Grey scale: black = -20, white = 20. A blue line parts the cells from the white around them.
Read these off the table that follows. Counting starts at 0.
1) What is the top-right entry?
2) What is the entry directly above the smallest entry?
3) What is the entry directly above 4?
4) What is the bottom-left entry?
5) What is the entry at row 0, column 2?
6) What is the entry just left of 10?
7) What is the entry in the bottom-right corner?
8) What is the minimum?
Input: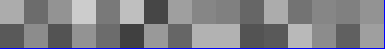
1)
3
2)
10
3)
-9
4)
-6
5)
3
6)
-1
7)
5
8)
-10
